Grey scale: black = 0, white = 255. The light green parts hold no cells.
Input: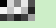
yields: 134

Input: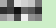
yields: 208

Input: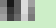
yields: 91

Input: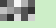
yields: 247

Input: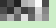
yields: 193

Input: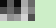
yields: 11
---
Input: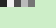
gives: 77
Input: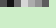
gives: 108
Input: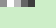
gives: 187
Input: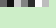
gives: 205
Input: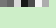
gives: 217
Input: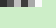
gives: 193
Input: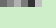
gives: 177
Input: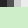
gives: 208
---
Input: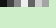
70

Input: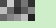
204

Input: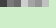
122

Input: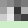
136

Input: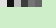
20

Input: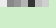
137

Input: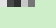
73

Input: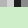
211

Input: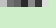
113
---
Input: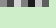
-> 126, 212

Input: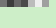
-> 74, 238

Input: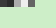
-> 172, 238

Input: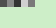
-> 52, 208

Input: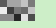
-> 122, 236

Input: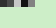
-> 199, 199

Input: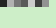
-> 89, 204
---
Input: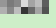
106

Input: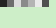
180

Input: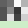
223

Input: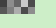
173

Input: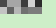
112

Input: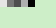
78
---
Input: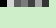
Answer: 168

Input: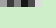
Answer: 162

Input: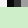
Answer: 158

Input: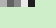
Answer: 178

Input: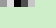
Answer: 198

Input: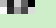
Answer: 220

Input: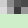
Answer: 206

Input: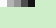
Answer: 179
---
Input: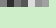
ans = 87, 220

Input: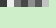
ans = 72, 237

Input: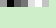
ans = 117, 252

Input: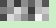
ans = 173, 245

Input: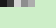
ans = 212, 212

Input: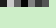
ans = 4, 202

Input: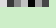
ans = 193, 221

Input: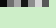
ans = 23, 214
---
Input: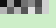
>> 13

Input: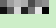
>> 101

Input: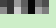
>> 66

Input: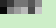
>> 36

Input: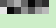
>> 87

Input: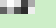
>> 212

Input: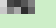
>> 214

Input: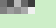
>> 115

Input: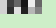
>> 210
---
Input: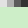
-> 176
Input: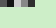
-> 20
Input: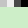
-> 238
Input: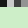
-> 202
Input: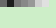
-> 29
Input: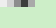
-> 210
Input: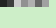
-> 62
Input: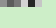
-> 92
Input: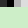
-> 1
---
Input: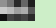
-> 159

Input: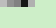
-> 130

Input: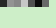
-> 199

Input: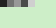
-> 152

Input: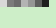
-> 179

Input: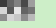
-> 229

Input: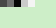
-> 7

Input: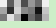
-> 136
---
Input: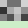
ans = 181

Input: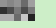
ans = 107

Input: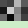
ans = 142

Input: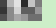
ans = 167

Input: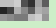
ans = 122

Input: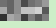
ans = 153

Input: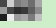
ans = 155

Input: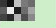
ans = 179

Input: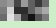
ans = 169
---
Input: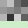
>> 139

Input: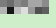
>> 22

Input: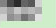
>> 160

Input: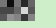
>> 71

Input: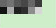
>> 172

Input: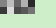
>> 219

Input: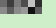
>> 93

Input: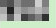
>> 35

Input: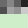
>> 162

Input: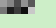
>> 29
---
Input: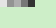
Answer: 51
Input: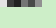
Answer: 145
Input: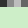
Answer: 101
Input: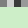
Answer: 153
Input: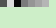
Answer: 181
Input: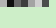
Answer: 76
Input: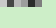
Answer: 126
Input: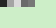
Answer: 119
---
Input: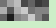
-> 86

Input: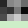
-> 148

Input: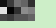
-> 100

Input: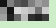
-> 60

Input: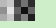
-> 31

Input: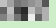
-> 176
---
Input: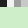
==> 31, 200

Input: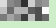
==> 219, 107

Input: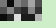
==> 119, 177

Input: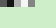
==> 89, 132

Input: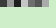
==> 59, 171

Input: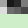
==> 163, 71

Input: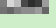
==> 126, 102
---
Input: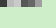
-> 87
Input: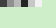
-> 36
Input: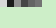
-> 70
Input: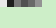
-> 81
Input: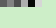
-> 174
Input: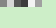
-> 60
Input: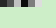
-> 11
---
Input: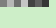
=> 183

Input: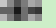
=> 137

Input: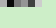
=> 9

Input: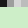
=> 157

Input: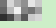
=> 214

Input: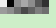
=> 4

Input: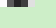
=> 91

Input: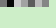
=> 7

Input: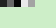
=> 104

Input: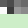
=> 75
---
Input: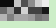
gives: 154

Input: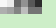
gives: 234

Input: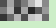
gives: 181

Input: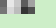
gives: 231

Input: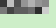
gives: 192

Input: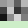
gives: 199
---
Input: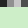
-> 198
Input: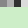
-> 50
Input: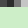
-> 119
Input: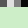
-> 127
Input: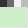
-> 242
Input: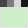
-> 215
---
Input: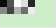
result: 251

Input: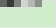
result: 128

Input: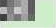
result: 144

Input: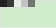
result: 235

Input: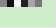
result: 245

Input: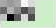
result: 167

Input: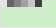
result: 131
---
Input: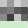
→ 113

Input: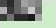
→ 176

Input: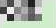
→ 62

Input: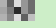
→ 165

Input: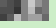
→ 78

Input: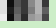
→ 223
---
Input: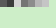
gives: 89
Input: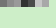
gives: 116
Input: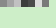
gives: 137
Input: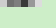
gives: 205
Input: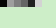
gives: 5
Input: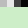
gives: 188
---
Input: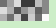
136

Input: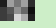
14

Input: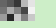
242

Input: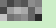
157

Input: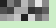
94

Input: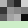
122

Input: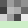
105

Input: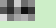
54
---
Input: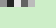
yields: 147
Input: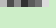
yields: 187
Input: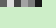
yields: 97
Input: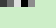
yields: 57
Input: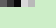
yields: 95
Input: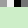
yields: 157
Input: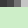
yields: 57
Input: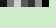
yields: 22
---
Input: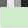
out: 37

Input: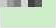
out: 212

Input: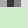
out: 223

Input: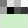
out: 253

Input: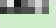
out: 102

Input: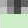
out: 98
